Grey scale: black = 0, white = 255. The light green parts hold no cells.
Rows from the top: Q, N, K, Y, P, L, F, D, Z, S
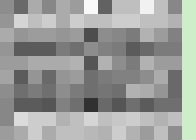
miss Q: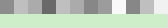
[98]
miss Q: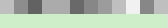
[249]
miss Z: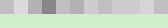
[199]
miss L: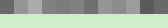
[164]
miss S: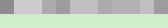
[184]
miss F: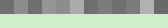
[117]

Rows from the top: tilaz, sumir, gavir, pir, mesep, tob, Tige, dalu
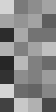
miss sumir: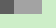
[148]
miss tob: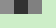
[156]
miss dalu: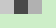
[65]
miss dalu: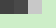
[177]

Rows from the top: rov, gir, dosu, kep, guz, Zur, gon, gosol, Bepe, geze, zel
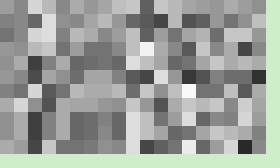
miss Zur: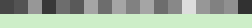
[76]
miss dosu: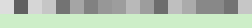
[179]
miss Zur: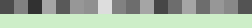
[56]
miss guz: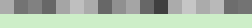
[221]
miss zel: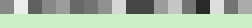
[121]
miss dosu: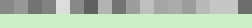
[214]
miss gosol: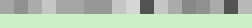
[206]

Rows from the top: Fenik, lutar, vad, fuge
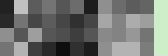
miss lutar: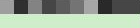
[172]
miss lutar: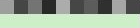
[131]
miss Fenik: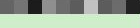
[86]
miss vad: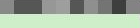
[78]
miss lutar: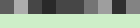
[166]
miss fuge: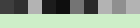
[124]
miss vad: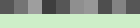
[137]

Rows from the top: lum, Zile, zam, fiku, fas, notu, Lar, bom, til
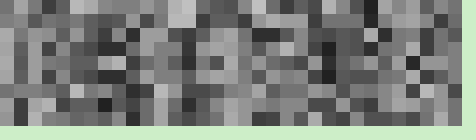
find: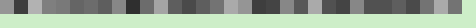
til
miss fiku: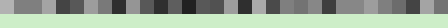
[55]
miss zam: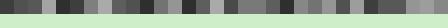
[142]
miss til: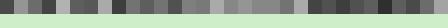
[101]

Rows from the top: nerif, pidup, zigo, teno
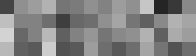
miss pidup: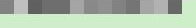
[62]
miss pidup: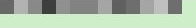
[117]
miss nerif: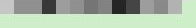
[123]
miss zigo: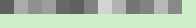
[150]
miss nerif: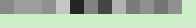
[56]
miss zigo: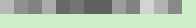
[150]

